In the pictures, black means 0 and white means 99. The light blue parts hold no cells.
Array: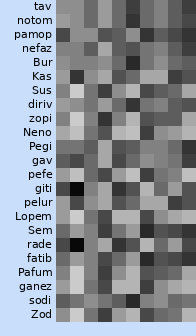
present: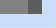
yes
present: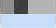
no
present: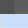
yes
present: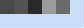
no
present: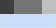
no
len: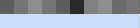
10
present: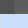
yes

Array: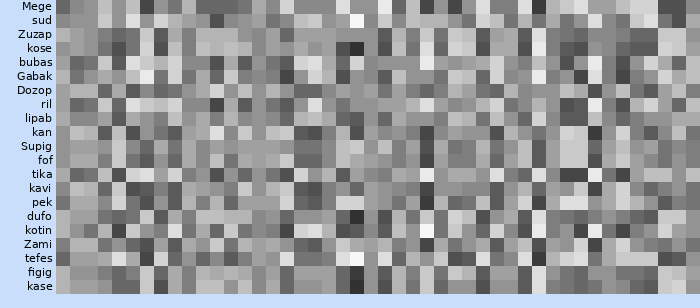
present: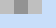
yes
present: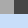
yes
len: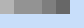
5
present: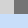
yes
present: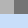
yes

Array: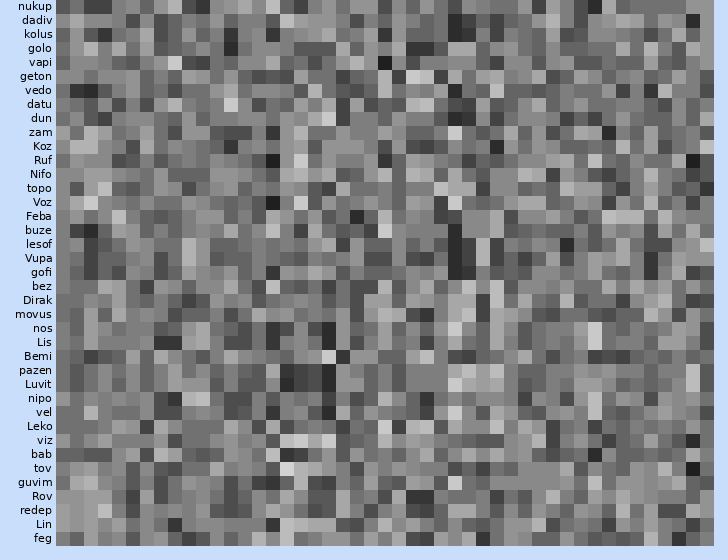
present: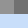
yes
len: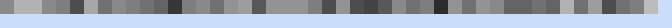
47
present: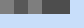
no
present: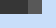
yes

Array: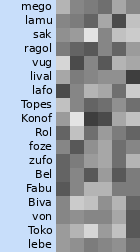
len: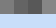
4
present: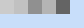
yes
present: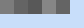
yes

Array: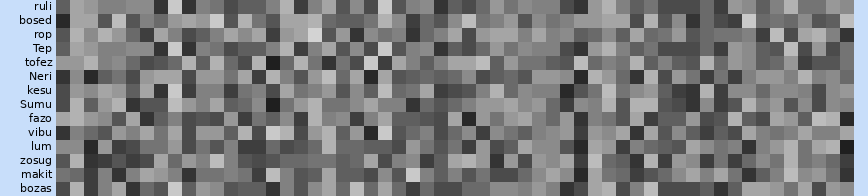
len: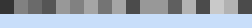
18
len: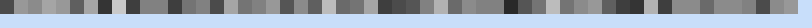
57
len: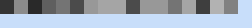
17
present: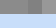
yes

